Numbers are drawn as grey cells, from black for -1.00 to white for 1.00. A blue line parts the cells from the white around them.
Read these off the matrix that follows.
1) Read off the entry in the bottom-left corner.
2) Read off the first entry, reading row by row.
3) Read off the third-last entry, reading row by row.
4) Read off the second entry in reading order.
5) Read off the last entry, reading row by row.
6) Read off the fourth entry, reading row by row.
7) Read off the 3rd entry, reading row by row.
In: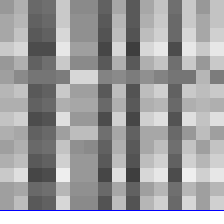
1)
0.25
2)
0.19
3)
0.69
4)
0.37
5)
0.63
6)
-0.13
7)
-0.18

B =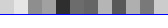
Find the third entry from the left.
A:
0.11
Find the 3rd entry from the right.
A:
0.37
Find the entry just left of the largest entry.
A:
0.65
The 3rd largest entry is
0.60

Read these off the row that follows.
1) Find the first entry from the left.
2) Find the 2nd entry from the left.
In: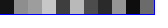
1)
-0.84
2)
0.11

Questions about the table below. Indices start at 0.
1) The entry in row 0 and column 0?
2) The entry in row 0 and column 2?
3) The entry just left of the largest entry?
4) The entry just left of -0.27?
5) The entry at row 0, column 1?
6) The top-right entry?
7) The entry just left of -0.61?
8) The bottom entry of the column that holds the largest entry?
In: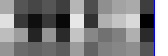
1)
0.33
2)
-0.45
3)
-0.94
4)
-0.16
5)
-0.33
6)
-0.51
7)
0.81
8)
0.23
